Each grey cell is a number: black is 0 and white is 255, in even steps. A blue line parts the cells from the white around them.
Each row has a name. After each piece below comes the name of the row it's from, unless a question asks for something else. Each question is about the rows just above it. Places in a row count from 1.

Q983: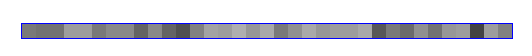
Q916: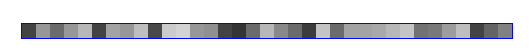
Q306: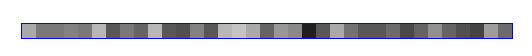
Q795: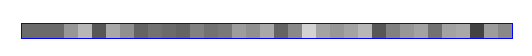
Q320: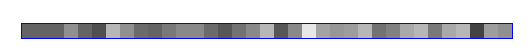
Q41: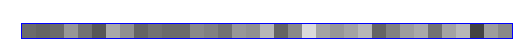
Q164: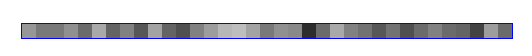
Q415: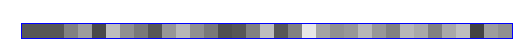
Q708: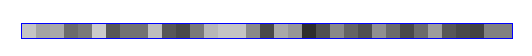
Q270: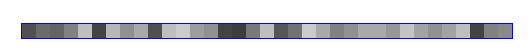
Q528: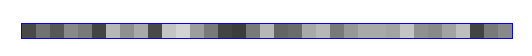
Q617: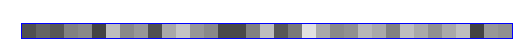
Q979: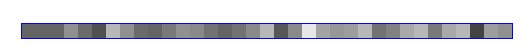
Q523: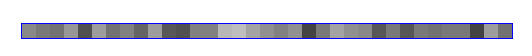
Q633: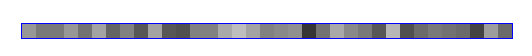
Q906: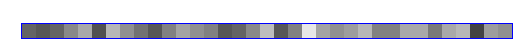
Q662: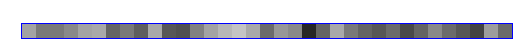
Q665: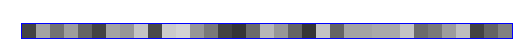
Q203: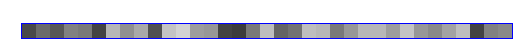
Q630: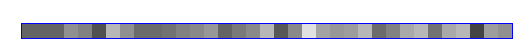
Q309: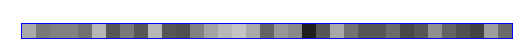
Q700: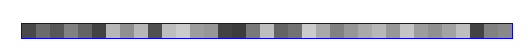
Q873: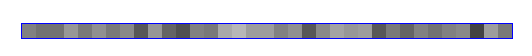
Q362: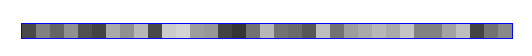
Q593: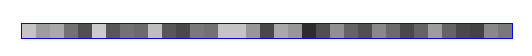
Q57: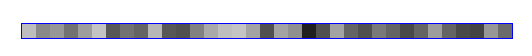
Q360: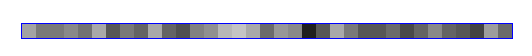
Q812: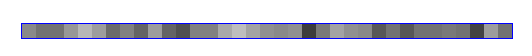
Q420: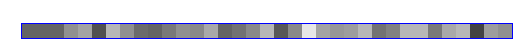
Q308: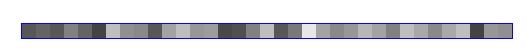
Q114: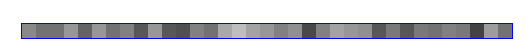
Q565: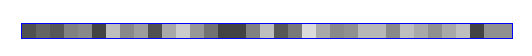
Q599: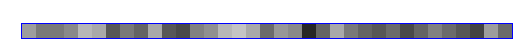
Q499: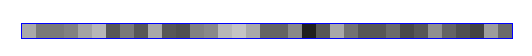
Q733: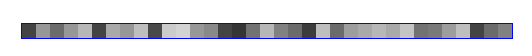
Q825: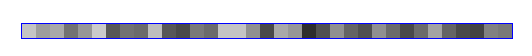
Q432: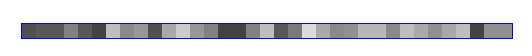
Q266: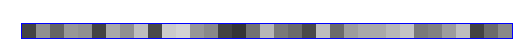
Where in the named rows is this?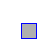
Q983, 16
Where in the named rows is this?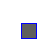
Q662, 9

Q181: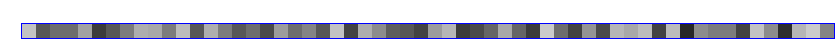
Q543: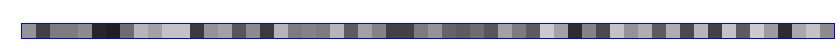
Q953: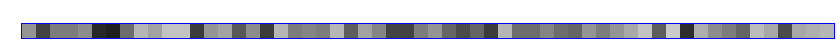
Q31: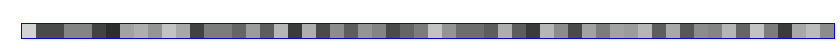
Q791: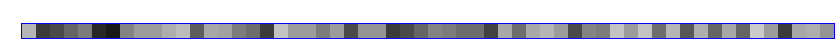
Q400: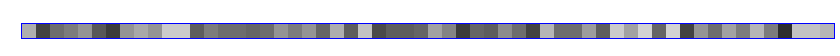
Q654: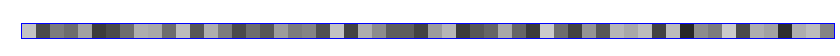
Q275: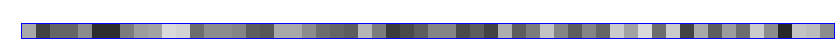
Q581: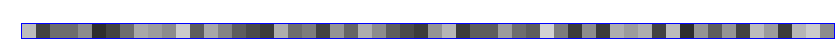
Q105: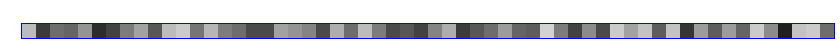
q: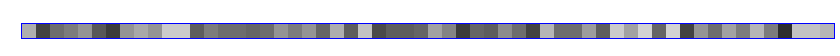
Q400
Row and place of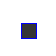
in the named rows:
Q105, 48
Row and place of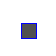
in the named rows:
Q654, 22
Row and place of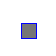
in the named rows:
Q105, 13

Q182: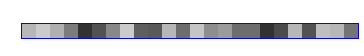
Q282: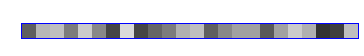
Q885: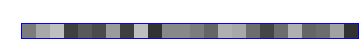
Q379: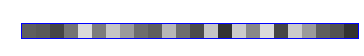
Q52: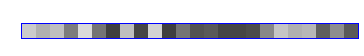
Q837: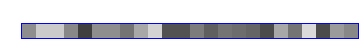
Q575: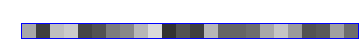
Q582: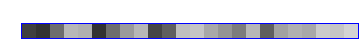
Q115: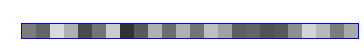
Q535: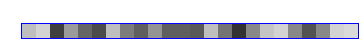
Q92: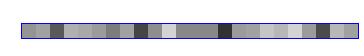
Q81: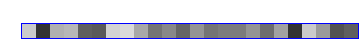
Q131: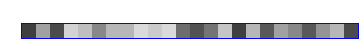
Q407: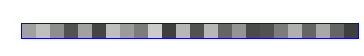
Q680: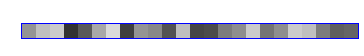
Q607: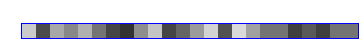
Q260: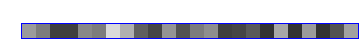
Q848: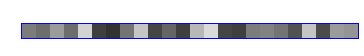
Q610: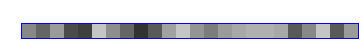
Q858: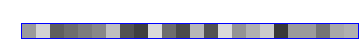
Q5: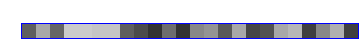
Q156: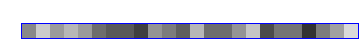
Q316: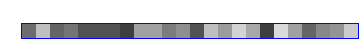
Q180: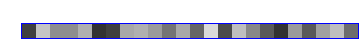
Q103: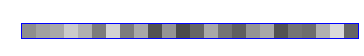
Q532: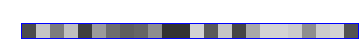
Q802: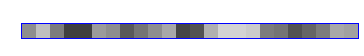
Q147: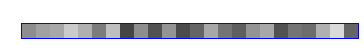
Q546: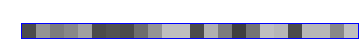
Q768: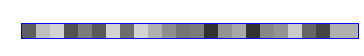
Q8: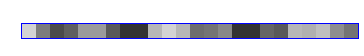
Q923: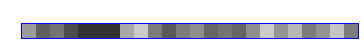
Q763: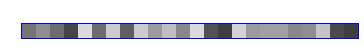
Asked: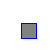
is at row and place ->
Q848, 18
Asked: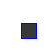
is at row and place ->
Q858, 19

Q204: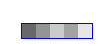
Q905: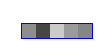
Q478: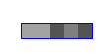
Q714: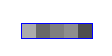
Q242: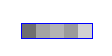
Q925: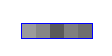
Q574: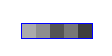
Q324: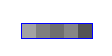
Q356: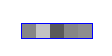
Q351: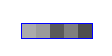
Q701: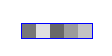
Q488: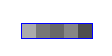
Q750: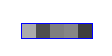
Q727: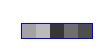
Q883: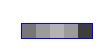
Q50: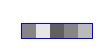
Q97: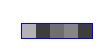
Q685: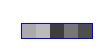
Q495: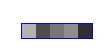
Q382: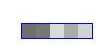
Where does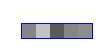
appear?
Q356
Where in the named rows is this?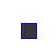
Q727, 3
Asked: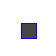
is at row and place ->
Q905, 2
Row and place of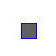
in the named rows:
Q50, 3
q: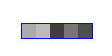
Q685
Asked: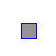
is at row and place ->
Q204, 2

